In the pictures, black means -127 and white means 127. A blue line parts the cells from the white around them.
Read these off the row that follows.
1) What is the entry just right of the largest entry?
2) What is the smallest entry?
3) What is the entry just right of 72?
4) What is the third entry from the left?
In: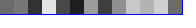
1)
-55
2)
-97
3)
51
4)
-77
